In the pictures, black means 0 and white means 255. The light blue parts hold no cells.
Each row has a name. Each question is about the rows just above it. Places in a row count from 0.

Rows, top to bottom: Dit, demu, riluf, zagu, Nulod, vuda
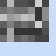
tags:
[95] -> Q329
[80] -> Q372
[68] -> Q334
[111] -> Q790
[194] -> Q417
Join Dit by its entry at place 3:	Q372
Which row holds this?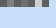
zagu
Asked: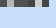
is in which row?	Dit
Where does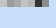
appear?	riluf
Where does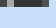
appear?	Nulod

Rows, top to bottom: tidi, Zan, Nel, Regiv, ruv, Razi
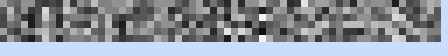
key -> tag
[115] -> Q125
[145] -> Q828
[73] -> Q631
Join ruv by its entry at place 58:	Q828
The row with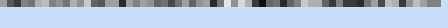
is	ruv

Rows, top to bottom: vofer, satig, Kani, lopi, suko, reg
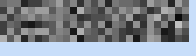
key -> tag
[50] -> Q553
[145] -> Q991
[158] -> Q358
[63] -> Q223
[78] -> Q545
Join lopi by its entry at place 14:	Q991
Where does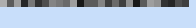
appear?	reg
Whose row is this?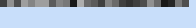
suko
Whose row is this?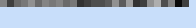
Kani
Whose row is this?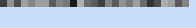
satig
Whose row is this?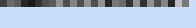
lopi

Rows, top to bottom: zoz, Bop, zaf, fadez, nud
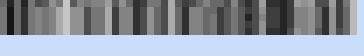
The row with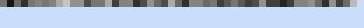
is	fadez
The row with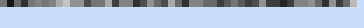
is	Bop

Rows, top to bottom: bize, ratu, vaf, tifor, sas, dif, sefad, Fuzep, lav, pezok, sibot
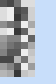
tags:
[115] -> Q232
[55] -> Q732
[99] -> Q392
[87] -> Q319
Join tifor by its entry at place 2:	Q392
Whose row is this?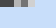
lav
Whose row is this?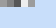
pezok

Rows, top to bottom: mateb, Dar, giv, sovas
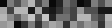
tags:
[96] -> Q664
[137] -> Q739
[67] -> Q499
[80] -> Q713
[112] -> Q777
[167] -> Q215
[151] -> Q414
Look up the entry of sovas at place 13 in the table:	Q739
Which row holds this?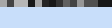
Dar
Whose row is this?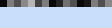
mateb
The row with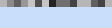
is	giv

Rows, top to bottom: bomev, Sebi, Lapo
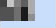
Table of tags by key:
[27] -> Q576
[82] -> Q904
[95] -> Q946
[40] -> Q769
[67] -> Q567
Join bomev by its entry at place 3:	Q946
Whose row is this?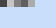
bomev
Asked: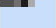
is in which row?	Sebi
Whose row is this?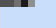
Lapo

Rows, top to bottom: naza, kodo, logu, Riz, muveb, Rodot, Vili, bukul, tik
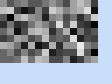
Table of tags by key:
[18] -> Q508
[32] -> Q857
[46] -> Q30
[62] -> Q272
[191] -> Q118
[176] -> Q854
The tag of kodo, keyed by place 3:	Q508
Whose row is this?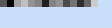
logu
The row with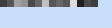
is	Rodot
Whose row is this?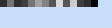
Riz
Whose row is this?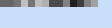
tik
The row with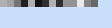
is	Vili

